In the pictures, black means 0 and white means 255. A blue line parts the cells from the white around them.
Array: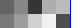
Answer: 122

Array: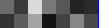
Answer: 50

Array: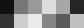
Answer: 53

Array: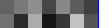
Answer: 113

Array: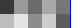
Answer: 190

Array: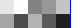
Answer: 166

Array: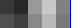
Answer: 80
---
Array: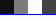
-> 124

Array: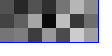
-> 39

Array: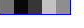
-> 8

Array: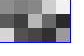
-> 127

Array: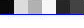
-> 220

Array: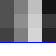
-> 127

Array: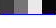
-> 117
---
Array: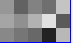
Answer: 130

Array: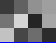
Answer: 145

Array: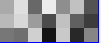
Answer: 104

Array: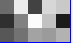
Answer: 66

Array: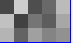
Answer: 78

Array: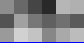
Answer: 69
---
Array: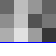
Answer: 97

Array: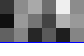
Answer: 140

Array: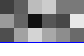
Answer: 121

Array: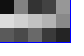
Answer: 151

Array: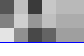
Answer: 185

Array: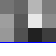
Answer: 124

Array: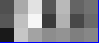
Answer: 113

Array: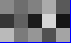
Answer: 89

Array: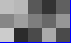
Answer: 96

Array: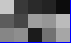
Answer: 12
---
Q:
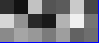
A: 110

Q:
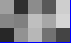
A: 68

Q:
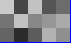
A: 143

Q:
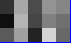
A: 104

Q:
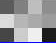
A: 27

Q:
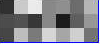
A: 115

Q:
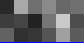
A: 91

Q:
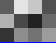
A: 156

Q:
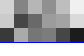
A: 28

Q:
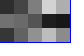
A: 139
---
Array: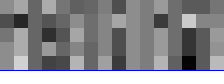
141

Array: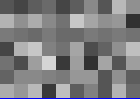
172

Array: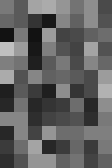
46

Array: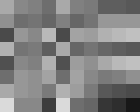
218

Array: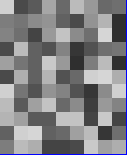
125

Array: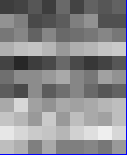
190

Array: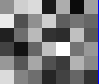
219

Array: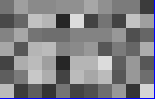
187
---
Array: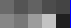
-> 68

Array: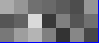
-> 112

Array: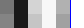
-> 177

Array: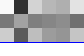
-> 112

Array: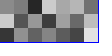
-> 189

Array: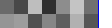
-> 112

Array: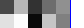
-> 144

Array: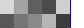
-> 208

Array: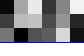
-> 38
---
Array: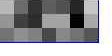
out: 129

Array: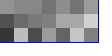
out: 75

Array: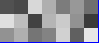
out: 117

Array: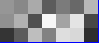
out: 190

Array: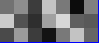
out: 60

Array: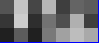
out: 32
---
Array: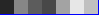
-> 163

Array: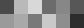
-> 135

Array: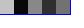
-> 114

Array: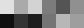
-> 84

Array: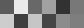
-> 50

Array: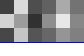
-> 170

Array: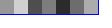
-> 43

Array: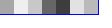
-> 61
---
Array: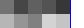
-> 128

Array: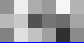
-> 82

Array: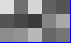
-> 58

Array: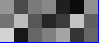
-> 87

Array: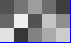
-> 82

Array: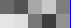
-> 119
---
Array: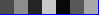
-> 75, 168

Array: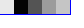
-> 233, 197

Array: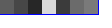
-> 93, 122

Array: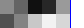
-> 139, 215

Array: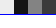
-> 237, 59

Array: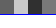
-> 98, 121

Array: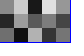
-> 138, 117
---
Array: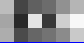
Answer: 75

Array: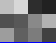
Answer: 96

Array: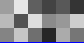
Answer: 198

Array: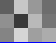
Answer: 213

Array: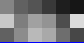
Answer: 140

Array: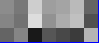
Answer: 133

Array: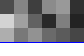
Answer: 120

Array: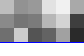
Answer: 204

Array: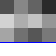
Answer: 113

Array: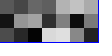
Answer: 40
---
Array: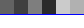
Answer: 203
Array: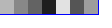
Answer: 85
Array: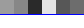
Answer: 87
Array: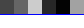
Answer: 3
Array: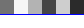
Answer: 206
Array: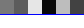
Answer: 189
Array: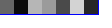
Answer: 211
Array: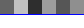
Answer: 86
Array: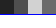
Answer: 210
